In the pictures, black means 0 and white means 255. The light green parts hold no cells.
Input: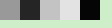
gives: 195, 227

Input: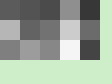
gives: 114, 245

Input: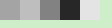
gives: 130, 228

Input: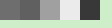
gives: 160, 235

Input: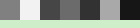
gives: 107, 242

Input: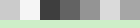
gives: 99, 245

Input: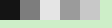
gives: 229, 229
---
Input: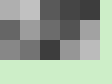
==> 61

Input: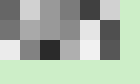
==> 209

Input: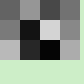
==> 114

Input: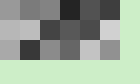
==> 62

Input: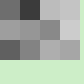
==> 196

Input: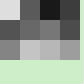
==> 61
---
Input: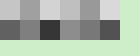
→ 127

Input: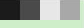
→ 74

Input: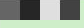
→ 38

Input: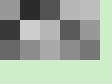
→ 140

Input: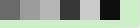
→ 155

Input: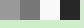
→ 120

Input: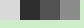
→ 46

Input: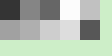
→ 175

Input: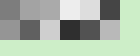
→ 96
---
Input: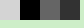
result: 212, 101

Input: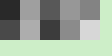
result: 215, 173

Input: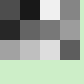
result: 240, 221

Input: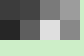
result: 223, 156

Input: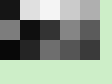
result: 244, 224

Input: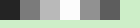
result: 252, 185

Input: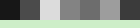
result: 220, 157

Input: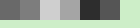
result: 207, 165

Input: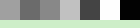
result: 254, 193
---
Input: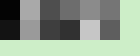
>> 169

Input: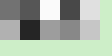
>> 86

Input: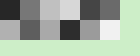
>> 119

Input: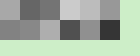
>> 102

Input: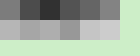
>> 76

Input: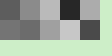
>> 139

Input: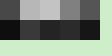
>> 183
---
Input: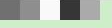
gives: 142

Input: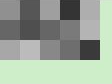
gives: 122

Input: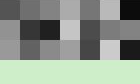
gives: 124

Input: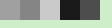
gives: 133

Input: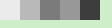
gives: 152

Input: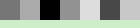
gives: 146

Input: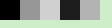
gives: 151
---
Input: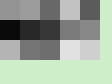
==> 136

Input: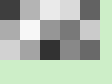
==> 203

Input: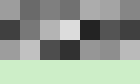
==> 64

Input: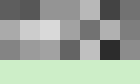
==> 126

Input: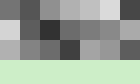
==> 170

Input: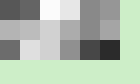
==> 165
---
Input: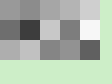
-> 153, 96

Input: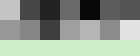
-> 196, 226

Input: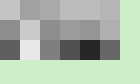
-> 196, 103

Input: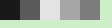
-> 25, 124

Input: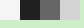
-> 245, 211

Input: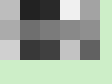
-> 189, 97
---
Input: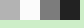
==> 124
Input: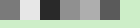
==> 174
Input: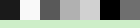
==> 0
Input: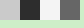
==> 244
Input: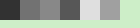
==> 223
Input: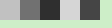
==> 214
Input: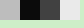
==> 65
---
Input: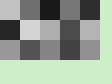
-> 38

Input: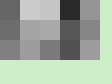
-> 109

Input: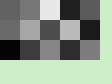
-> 105

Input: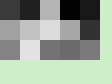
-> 161

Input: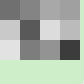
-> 201

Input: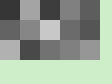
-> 99
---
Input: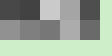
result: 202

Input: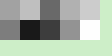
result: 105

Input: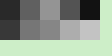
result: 148

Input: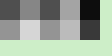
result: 79

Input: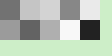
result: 211

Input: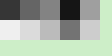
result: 131

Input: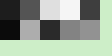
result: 223

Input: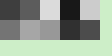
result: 219
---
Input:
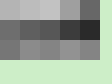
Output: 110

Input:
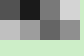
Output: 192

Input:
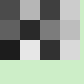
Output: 96

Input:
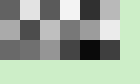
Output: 170

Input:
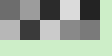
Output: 183

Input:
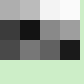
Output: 59

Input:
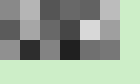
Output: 91

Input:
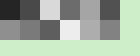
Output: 143

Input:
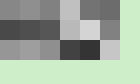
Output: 73
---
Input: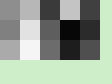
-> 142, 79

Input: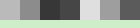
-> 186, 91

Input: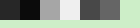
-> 39, 101

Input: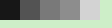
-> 23, 211

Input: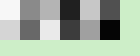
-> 247, 5

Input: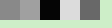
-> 137, 104

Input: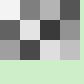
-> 243, 192

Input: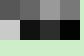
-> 87, 3

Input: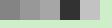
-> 132, 194

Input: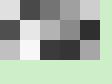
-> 224, 166
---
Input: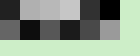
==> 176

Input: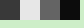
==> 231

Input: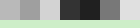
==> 159

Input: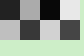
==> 171

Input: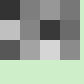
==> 126

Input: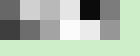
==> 208

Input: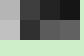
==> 62

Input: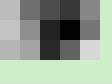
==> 112
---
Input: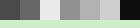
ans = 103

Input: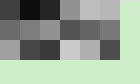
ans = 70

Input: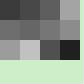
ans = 193

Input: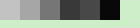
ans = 166

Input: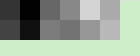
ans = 16

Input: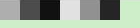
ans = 76
